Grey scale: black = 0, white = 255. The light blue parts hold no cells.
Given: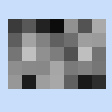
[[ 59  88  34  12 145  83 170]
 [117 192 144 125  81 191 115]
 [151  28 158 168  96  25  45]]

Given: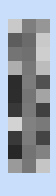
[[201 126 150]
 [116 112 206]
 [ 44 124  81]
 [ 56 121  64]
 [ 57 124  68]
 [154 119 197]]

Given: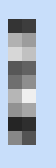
[[ 52  61]
 [215 193]
 [111 142]
 [146 166]
 [135  83]]

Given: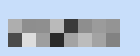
[[174 142 143 186  58 142 155 148]]

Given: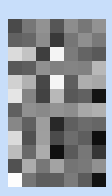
[[ 74 119 146  86 141 119 146]
 [219 195  62 244 123 100  89]
 [209 177  71 245  94 174 167]
 [ 96 144 137 147 141 168 176]
 [219  81 159  75 109  94  14]
 [ 81 172 119 163 116 121 145]]

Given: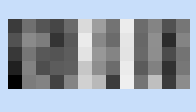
[[ 59 112  85  70 106 218 158 115 236 108 132  81 118]
 [ 56 118  88  84  93 227 152 132 227 105 142  75 115]
 [  1 124 131  66 132 209 185  60 239 116 191  59 140]]
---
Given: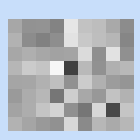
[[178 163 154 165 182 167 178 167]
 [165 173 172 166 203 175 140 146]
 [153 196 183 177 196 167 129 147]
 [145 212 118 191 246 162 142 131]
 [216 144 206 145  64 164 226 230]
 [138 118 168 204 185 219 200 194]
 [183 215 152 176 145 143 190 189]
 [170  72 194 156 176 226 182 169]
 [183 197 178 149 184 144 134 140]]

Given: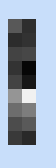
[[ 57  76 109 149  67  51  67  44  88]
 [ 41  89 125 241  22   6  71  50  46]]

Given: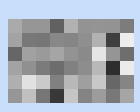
[[150 175 163 102 163 170]
 [192 225 144 161 120 150]
 [118 202 123 154 118 150]
 [ 56 128 109 165 136  97]
 [197 184 129 147 133 177]
 [132 159 141 138 143 147]
 [156 200 184 229 178 148]
 [120 103  46 149  63 147]
 [165 133 235 110 237 124]]

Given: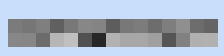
[[135 123]
 [134 118]
 [108 127]
 [182  96]
 [192 120]
 [ 81 135]
 [ 39 132]
 [178  93]
 [167 120]
 [167 124]
 [159 109]
 [ 85 126]
 [129 143]
 [176 109]
 [177 100]]

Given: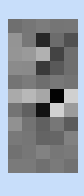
[[122 113 121 145 116 170 116 139 149 148 111]
 [122 119 118 115  96 184 123 138 154 119 118]
 [112 130 100  96  18 167 110  58 177  39 124]
 [122 119 102 119 209   3 120  89  67 108 117]
 [113 122 129  91 155 208 115 110 110  80 118]]

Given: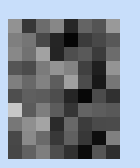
[[ 70  72 119 199  78 127  85 136 127 146]
 [ 97 138 143  91  95 104  75 113 117  55]
 [126 106 164 126  92 130 123 162  72 108]
 [ 77  56  42  92  77  93 147  36  37 135]
 [ 48  96 104  53  37 160 131  78   5  39]
 [ 11  55  60 100   7  75  64  89  59 100]
 [ 85  14  74  93  75  24  31  59  72  84]
 [ 46 128  75  88  48 118 148 108  88 153]]

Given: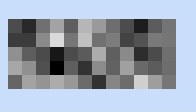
[[101 167 144  60  76]
 [163 144  94  60  41]
 [148  80  75 138 112]
 [172   0  23 218 163]
 [152  95  76 118  94]
 [107  50  91 192 182]
 [ 50 140 172 113 154]
 [134  98  95 124 110]
 [108 160 138  67  76]
 [207 105  45  82  29]
 [158  92  75 121  92]
 [118 109 111 118 116]]
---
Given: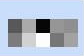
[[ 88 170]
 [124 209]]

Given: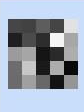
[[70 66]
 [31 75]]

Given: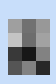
[[159 113]
 [196 109]]

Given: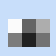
[[251 101]
 [124  33]]

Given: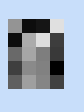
[[148  13]
 [ 13 171]]

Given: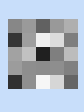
[[135 154]
 [ 53 158]]

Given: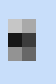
[[198 169]
 [ 23  60]]

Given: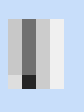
[[200 112]
 [200 112]]

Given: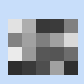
[[226 174]
 [130 161]]
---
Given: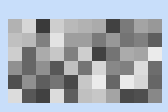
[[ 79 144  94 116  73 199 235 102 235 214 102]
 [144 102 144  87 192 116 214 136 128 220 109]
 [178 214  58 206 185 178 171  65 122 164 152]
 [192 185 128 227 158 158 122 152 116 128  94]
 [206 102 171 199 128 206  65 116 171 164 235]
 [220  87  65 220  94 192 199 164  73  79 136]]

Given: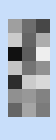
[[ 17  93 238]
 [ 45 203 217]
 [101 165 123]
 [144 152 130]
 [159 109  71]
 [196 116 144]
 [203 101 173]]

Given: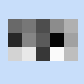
[[ 39 133  90   5 161]
 [105 119  77 140 176]
 [211 232  55 250 190]]

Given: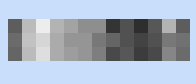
[[ 93 187 237 179 163 142 142  52  81  46  87 179  93]
 [101 187 222 171 157 149 126  73  87  60  73 134 107]
 [107 194 214 171 149 149 120 101  81  67  81 120 113]]

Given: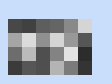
[[ 59  86  79 180 123  52]
 [ 72  65  94 101 137 213]
 [109 187  79 131 227  44]
 [165 219 144 213 152  86]]

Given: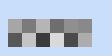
[[ 88 196  59 217  74 173]
 [166 123 181 110 143 137]]
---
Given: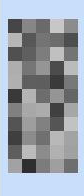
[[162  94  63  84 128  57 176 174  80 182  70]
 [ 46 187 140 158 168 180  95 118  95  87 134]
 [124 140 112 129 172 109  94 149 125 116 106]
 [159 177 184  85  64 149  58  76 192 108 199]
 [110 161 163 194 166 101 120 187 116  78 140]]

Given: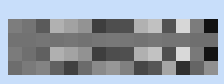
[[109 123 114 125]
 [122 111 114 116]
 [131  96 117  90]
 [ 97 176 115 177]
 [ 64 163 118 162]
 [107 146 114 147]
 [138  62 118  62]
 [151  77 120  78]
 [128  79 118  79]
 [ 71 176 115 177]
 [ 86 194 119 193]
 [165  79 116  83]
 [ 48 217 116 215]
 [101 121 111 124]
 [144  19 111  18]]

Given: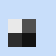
[[ 46 233]
 [ 18  80]]

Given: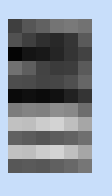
[[ 87 193  97 193 124  10  77 113   4  81  63]
 [ 90 190  91 190 131  15  75  94  20  63  86]
 [ 87 204  84 204 128  11  68  67  24  47  97]
 [ 96 211  92 211 142  17  70  59  37  40 116]
 [104 191  98 191 137  33  79  61  52  53 121]
 [118 166 111 166 109  52 102  90  66  90 114]]

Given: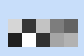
[[ 32 214]
 [254  54]
 [ 49 195]
 [165 125]
 [178  99]]

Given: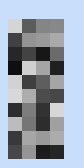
[[ 71  57 188  45 216 210  15  39  65 213]
 [149 166 118 125 173  63 208  67 147  92]
 [ 28 154  45  50  76  94 165  23 153 133]
 [ 37 172 160 215  71 165  32 107 169 136]]

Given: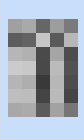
[[168 190 181 203 182  93 160]
 [171 189 174 200 177  99 169]
 [ 91  68  57  73  74 198 102]
 [162 186 183 187 165  90 157]
 [118  69  77  82  77 183 122]]
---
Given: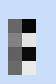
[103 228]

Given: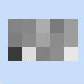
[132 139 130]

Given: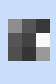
[141  67 153]

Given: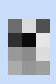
[108  10 221]

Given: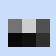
[115  17]

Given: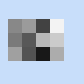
[136  88  24]

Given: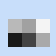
[185  67]

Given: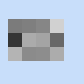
[123 171 141]
